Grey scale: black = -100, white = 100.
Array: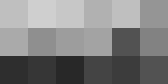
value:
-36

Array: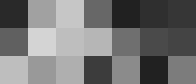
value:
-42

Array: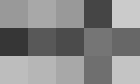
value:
-8

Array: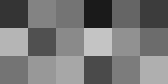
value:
14

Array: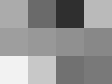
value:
13

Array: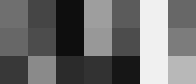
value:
88
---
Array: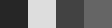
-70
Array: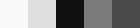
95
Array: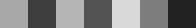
32
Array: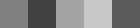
0
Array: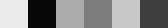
84
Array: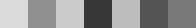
71
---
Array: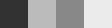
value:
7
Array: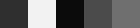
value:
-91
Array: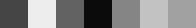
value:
-23
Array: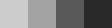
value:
-30
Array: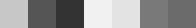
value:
-60
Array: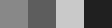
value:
58
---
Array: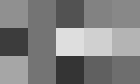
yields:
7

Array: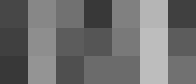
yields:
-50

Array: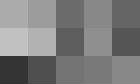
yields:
-21

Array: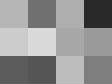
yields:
-68

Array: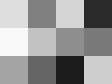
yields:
-67

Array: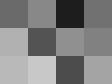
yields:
-11
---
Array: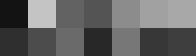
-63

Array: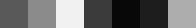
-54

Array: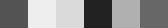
-19

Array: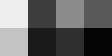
-63

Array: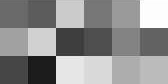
-45

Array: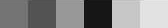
-9

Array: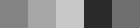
3
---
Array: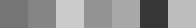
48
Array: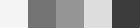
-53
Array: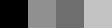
52
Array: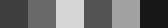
-81
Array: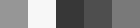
-5
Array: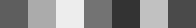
-42
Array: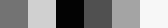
94
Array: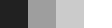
100
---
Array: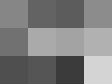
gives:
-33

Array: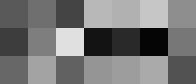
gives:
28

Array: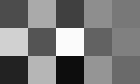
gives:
43

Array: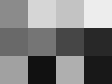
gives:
-87

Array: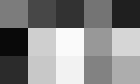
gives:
57

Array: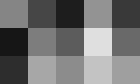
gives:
31

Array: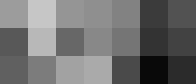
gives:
-3
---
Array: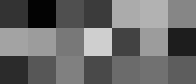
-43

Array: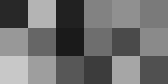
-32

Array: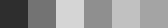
67

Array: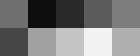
26

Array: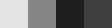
78

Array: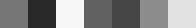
-24

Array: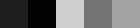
-98

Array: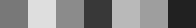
-56

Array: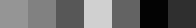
63

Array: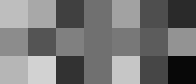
-12
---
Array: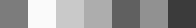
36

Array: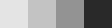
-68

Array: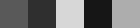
-83

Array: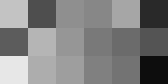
6

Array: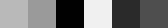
88

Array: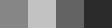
-66

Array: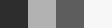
94

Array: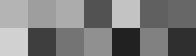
-36
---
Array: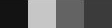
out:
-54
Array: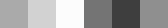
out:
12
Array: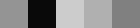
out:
0
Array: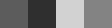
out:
3
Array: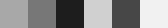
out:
89
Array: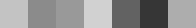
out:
36
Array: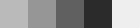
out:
87
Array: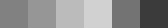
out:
-54
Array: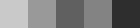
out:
-64
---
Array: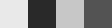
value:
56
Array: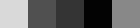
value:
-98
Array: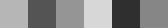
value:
-63
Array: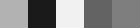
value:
-22
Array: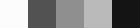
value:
46
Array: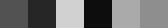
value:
33
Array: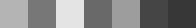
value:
-46
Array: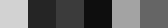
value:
28
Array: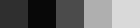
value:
37
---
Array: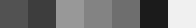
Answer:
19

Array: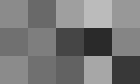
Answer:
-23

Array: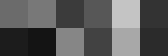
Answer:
5

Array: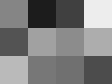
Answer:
-12

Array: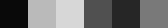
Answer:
69

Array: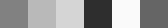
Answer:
67

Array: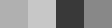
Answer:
-55

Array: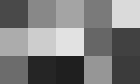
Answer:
-76

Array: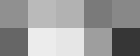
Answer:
80
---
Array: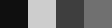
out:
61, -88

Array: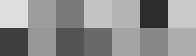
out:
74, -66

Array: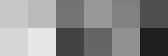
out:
80, -75

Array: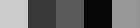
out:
60, -95

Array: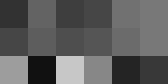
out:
56, -87

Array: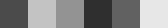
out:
81, -63
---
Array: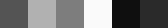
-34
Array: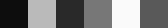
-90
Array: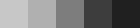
56
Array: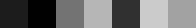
-78
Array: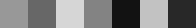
19
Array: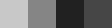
57
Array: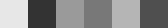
81
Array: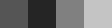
-33
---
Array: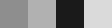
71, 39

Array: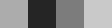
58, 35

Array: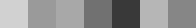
64, 43

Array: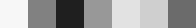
94, 77

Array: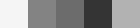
92, 40

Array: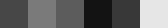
80, -4

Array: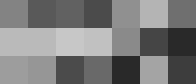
56, 51
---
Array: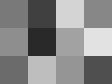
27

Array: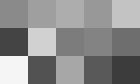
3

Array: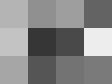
-43

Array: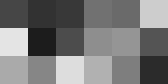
17

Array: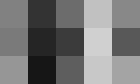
63

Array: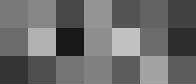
-16

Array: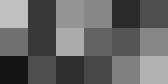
-33

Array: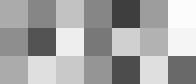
40

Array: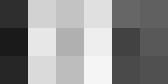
-48
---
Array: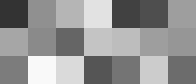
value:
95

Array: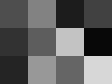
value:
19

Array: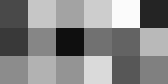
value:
40

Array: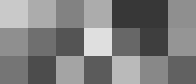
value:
-40

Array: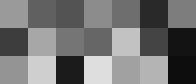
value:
62

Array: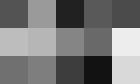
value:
-1

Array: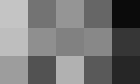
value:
-36

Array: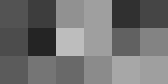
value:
-8

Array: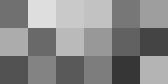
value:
3
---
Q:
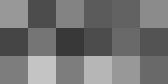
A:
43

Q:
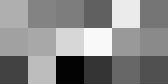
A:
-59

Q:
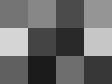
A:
-79

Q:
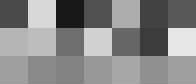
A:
31

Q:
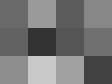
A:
57

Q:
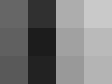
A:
-73

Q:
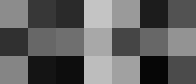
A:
26

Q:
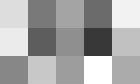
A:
23

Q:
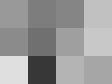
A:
-57
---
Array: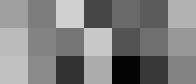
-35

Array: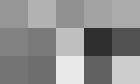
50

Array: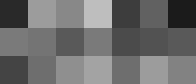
-41

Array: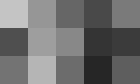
7

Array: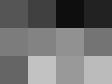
3

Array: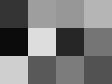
73

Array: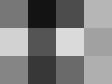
-34

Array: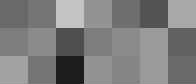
9
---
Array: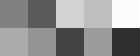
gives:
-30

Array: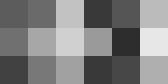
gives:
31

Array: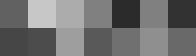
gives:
56

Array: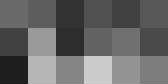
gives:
21

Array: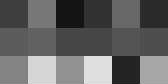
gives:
-24

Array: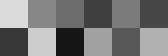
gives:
6

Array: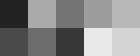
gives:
33

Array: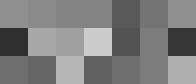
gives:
31
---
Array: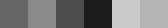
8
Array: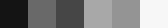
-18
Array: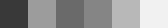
22
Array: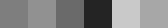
14
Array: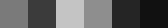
-54
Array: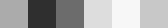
-63
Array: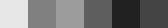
0
